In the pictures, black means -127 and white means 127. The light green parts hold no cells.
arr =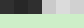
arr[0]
-79
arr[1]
-88
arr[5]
81

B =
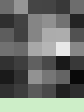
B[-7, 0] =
-18
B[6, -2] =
-95
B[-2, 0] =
-101
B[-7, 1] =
21
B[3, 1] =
-20
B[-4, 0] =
-14
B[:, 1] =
[21, -61, -62, -20, -65, -78, -66]
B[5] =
[-101, -78, 18, -9, -27, -118]
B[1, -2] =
-13
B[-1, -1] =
-81
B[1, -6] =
-80
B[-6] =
[-80, -61, 5, 16, -13, -92]

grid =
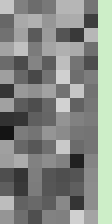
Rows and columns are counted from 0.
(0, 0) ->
70
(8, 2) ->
-32
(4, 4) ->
62
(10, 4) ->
73
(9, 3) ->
21
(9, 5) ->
-9
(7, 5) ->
-30
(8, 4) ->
20
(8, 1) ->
-74
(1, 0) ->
-24
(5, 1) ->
-24
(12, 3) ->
-42
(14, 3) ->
-34
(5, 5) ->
-17
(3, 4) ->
48
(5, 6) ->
-2
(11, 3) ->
13
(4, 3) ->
-34
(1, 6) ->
-65
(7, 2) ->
-50
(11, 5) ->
-95
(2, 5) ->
-70
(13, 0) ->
-33
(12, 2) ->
-1
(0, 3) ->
-7
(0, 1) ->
0
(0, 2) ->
-19
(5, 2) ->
-55
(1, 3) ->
22
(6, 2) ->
16
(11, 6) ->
4

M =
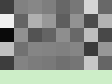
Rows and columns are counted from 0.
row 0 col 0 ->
-64
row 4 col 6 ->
71
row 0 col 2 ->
7
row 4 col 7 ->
-26
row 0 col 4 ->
-24
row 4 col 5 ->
-10
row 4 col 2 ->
-3
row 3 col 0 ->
64
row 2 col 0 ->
-117
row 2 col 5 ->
-23
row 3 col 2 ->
5
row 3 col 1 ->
-14
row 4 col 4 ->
-15

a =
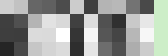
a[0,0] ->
79
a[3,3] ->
84
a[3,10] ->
76
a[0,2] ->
-25
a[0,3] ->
-31
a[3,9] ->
45
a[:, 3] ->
[-31, 98, 90, 84]
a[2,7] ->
-41
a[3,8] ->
-48
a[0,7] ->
52
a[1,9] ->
73
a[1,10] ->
103
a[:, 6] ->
[-64, 93, 118, 101]

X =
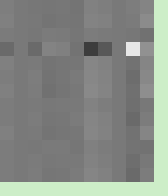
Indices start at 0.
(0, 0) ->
-1
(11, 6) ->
2
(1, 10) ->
11
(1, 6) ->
3
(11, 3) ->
-7
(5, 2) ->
-2
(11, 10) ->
-7
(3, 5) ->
-12
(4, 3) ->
-11
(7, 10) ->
-7
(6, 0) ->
0
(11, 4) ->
-6
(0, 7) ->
-1
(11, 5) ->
-6
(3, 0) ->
-21
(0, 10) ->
4
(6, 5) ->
-7
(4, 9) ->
-13
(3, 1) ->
-6
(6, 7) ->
4
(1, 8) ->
-6
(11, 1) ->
-6
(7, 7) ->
-2
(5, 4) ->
-9
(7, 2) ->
-5
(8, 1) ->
-6
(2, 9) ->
-8
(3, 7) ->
-39
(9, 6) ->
6
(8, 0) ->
-3
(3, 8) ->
-6
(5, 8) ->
-6
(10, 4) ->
-5
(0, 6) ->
1
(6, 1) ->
-6
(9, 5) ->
-8
